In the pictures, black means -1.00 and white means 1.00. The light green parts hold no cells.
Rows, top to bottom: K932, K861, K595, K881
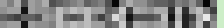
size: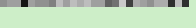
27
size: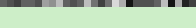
28
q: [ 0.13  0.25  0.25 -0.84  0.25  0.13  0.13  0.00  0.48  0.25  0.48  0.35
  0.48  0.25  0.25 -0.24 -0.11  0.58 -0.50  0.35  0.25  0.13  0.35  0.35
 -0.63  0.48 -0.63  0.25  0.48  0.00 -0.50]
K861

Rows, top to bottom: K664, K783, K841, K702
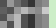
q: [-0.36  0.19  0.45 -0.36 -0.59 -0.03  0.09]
K841
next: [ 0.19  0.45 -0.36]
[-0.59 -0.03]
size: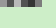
6
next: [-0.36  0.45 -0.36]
[-0.59 -0.03]
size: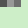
3

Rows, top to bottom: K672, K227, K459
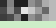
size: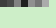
7
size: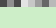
8
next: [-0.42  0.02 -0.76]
[ 0.13 -0.08]
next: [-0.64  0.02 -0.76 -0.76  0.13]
[-0.08  0.34]
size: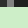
4
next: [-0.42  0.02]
[-0.76  0.13]

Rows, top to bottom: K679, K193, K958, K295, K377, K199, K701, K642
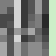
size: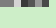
7
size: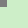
1
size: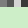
4

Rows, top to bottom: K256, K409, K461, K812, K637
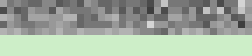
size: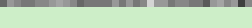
36
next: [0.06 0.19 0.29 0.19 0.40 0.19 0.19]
[0.40 0.29]

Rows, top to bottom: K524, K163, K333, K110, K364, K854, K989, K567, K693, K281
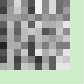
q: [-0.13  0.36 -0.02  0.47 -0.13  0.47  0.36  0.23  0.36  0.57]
K854
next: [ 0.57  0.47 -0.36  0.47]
[-0.25  0.80]
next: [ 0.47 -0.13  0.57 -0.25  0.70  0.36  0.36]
[0.47 0.80]
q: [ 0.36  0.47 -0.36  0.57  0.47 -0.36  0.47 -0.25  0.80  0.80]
K281

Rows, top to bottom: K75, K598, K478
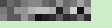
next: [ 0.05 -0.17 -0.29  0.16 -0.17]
[-0.05  0.27]
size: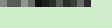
13
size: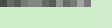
13
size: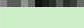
12
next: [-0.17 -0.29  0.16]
[-0.17 -0.05]
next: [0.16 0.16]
[0.40 0.50]

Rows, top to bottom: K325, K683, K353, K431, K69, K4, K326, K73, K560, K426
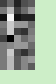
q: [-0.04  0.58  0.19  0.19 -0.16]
K431
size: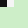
2
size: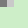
2
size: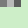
3
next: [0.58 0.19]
[ 0.19 -0.16]
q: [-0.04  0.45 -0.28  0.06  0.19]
K560

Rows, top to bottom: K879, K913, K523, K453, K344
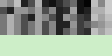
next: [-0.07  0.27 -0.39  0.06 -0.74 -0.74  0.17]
[-0.51 -0.28]
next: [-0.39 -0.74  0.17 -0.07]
[-0.51 -0.64]
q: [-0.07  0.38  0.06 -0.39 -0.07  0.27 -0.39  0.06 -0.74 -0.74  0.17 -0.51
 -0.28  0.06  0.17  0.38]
K453
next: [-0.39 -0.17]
[-0.86 -0.98]
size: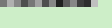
14
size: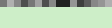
16

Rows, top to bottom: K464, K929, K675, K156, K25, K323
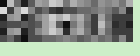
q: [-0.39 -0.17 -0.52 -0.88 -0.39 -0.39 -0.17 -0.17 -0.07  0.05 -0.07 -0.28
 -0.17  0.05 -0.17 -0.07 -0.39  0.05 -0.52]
K323
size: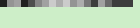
19
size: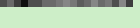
19
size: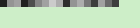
17
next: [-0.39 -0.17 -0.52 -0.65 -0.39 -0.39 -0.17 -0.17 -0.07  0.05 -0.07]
[-0.28  0.05]
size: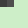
2
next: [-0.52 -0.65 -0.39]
[-0.39 -0.17]

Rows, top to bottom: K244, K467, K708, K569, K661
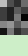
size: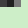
3
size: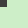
1

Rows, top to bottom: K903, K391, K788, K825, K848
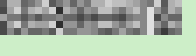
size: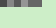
6
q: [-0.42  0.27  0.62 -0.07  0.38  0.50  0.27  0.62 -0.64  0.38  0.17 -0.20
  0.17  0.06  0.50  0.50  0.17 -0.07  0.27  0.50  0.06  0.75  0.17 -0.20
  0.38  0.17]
K391
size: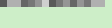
15
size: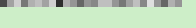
26
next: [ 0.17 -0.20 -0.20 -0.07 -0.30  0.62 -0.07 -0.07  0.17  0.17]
[ 0.06 -0.20]
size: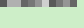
11
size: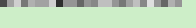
26

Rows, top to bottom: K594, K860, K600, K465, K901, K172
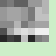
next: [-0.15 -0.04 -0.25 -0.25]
[0.19 0.19]
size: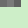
3
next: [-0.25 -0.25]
[0.19 0.19]
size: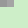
2
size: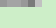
6
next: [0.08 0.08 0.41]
[-0.04  0.19]
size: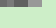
6

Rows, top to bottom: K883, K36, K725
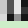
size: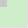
1
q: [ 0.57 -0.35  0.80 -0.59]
K36
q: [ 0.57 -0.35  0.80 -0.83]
K883
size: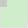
1
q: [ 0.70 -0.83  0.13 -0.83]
K725
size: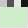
4

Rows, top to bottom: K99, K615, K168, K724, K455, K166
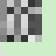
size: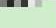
6
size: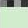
4
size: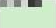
6
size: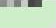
6
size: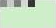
5
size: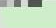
6
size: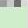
4

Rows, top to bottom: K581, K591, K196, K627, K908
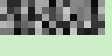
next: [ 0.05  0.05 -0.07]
[-0.91  0.17]
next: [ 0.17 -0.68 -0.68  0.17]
[-0.33  0.55]

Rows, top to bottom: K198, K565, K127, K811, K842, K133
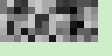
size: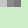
3
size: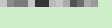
14
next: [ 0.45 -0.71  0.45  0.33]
[-0.82  0.45]
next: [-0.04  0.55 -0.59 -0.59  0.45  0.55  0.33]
[-0.36 -0.15]
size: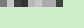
9
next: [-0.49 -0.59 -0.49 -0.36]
[-0.36 -0.49]

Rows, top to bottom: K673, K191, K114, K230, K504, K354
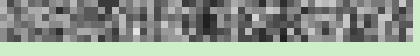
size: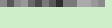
15
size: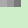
3
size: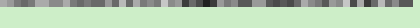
59
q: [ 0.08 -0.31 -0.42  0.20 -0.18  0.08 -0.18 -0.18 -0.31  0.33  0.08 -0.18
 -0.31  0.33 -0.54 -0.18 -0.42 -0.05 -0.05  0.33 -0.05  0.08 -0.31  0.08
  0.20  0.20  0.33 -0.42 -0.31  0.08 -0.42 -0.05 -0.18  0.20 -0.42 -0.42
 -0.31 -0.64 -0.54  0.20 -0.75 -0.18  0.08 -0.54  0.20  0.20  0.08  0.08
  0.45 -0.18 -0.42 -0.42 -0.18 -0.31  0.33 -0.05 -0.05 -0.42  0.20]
K354

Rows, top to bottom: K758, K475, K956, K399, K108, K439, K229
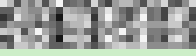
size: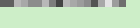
18
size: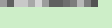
14
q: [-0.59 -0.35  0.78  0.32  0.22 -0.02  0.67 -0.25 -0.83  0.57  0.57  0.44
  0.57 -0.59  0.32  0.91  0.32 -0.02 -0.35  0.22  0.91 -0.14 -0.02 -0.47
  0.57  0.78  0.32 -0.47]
K956
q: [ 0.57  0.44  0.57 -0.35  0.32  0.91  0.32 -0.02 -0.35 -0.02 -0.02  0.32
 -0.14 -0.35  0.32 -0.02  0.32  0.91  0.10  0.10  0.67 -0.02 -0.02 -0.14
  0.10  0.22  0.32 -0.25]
K108
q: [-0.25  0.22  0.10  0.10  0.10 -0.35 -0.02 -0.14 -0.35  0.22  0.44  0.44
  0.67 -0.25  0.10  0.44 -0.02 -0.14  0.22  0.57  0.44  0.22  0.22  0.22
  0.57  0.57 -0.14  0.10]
K399

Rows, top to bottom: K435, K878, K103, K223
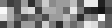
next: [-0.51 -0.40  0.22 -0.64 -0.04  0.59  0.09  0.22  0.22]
[ 0.48 -0.28]
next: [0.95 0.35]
[-0.40  0.59]
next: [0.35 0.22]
[-0.17  0.82]
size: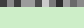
12

